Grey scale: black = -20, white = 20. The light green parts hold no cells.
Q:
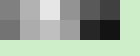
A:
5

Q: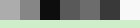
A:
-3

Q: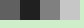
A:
-15

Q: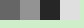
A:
3

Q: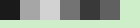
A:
-2

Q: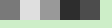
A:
4

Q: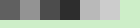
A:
-13

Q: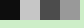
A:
11

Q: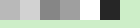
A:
5

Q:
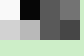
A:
9
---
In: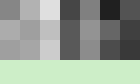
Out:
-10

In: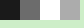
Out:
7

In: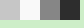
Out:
11

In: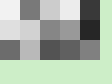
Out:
-7

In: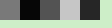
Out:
-7

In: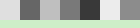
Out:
-1

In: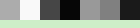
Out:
-9

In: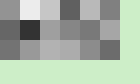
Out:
-4
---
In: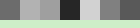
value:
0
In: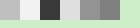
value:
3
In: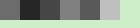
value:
-6
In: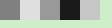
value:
-16
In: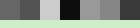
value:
1
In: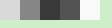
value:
-7
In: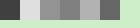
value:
8
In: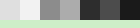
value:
-8
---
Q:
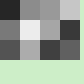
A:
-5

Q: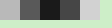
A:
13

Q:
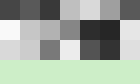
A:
15

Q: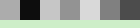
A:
-8

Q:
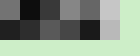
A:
9

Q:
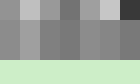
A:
-1
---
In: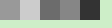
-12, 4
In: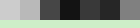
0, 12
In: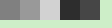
-9, 0
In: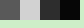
-19, -6
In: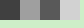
13, -10
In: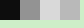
9, -18
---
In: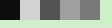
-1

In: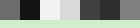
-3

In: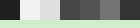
-7

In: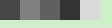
-5

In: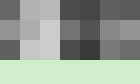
-2

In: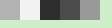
4

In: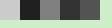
-7
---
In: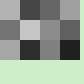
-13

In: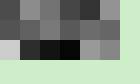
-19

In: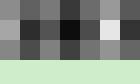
-2

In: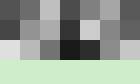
-13

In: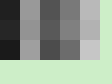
-8

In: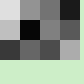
-4

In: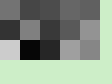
-14
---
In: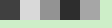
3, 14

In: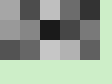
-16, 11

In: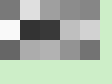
-11, 19

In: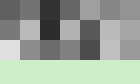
8, 15

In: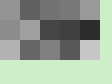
-9, 11

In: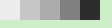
7, 17
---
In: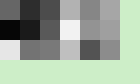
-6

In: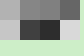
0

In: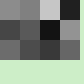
-17

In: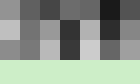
4

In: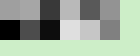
-11

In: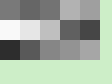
10
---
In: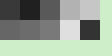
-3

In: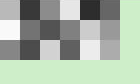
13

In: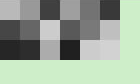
7

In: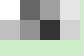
10

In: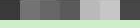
-6

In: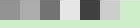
-2
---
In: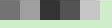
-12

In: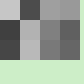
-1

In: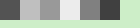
4

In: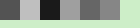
-16

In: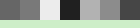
17

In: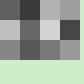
-1

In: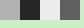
17
